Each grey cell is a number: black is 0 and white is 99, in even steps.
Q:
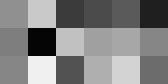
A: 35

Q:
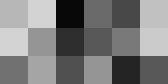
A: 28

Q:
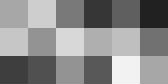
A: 37

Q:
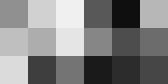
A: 6

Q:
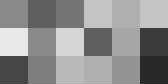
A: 68

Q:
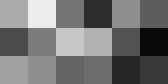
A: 55

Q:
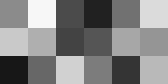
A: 44
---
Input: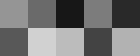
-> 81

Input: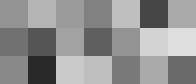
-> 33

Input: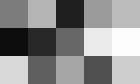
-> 15

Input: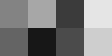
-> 9

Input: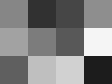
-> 48

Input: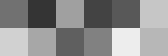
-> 65

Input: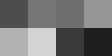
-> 82
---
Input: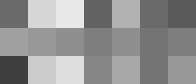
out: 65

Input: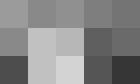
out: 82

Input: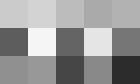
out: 27

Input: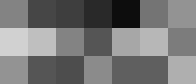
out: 37

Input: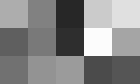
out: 60

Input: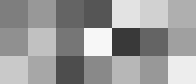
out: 71

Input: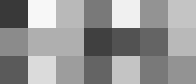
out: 76

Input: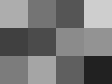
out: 64

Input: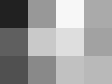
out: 53

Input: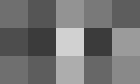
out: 67
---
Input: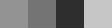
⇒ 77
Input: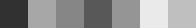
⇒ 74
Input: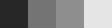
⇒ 89
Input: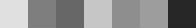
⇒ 15
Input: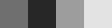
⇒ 88
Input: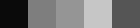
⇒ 33
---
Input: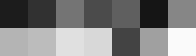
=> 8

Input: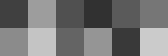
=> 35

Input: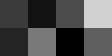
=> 29

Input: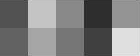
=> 18

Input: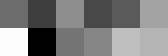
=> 35

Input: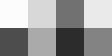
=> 44
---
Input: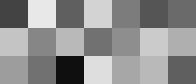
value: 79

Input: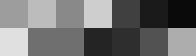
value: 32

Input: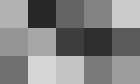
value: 18

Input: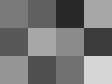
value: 54

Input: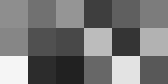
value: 20

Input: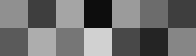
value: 14
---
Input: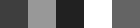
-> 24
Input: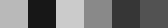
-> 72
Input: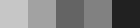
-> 77
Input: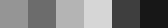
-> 58
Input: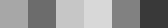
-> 65
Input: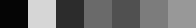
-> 2
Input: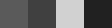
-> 35
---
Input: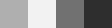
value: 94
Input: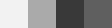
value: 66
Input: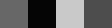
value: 2
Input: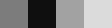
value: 6
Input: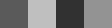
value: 74
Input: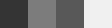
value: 48
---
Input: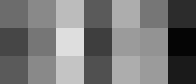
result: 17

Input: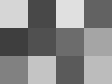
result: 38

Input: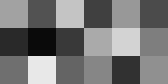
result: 29

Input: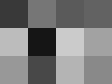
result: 38

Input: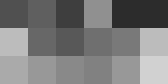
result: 17

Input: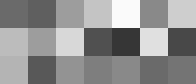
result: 80

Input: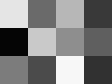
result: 22

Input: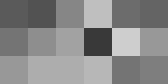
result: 39

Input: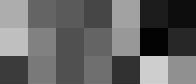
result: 5

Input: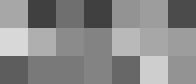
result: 29
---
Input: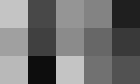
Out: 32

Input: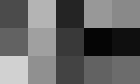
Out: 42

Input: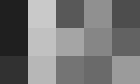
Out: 60

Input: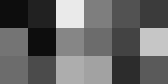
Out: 35

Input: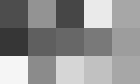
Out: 65

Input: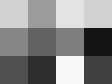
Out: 25

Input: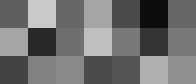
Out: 56

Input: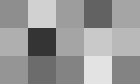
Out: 51

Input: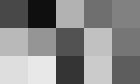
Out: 36

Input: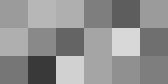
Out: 49
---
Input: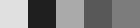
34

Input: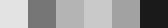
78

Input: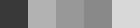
53

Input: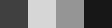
9

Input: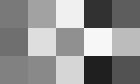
19

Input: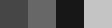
76

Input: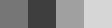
83
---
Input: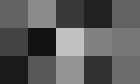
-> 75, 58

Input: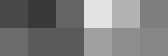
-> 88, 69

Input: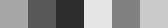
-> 89, 79

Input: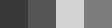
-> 82, 48

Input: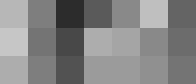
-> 77, 74

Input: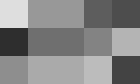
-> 86, 73

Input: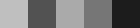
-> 74, 66

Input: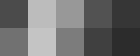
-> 76, 73

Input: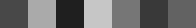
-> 77, 66

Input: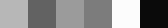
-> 98, 71
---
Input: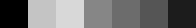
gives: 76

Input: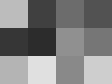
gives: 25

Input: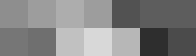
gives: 61

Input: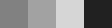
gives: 63

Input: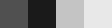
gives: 10

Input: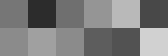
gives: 17

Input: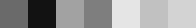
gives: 7
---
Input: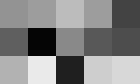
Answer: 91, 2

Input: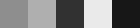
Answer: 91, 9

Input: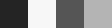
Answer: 96, 14

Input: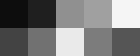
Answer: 95, 5

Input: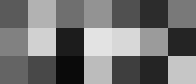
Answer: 88, 4

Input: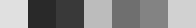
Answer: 87, 16

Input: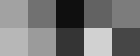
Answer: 81, 6

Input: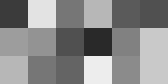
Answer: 92, 16
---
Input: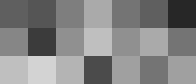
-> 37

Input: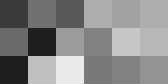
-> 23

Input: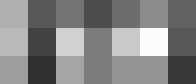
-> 68

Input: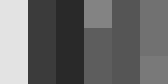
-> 88

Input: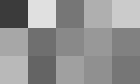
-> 23

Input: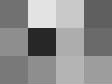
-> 44

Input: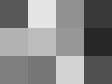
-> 34

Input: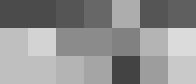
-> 29
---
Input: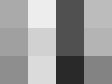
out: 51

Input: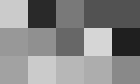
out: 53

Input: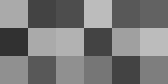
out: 49

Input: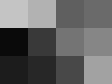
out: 63

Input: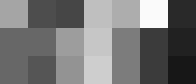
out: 9

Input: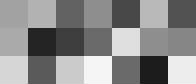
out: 92

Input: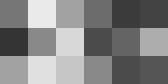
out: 33
